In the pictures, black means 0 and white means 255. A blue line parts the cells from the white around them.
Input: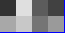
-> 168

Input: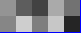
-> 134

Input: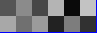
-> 168

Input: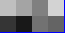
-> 53

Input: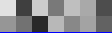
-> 150

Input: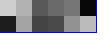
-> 29
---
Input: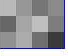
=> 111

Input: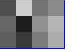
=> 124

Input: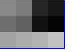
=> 179

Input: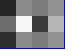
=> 123

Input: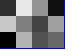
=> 81

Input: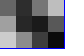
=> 61

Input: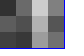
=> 156

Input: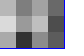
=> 140
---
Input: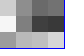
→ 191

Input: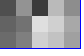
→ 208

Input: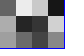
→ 68

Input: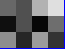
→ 156

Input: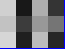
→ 188

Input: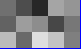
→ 222

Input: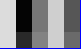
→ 130

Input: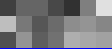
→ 94
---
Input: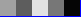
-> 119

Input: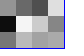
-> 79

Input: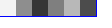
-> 184

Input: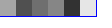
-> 50

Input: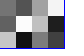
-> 161

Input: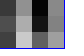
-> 5

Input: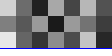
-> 183
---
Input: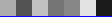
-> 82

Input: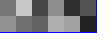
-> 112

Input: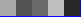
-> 83

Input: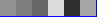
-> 125

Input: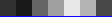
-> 25

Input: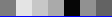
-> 228

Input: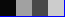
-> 161

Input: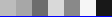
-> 167
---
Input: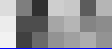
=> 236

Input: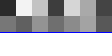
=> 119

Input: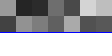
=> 66

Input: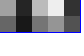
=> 102

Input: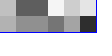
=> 178

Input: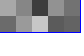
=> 107

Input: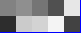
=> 45
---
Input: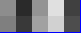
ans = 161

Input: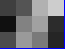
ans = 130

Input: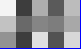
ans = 133

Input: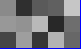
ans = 185

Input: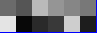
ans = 57

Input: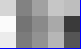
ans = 138

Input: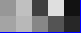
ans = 135
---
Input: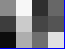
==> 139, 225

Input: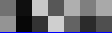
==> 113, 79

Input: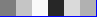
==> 126, 177

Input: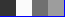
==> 51, 157

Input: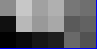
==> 140, 82

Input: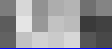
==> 125, 72

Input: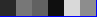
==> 41, 141

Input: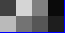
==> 64, 30

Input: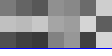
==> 122, 213
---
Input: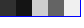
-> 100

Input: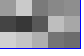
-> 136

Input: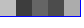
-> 76

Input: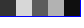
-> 178

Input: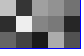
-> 146

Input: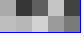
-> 197

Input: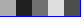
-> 222
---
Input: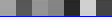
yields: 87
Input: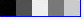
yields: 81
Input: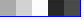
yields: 210
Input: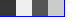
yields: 239
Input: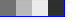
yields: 185
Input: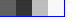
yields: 52
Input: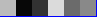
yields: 7
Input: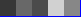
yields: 104
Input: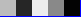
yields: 38
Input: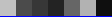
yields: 75
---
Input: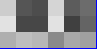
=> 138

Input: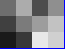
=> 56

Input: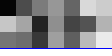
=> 95

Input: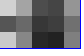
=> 40

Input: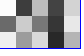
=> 217

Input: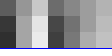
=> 120
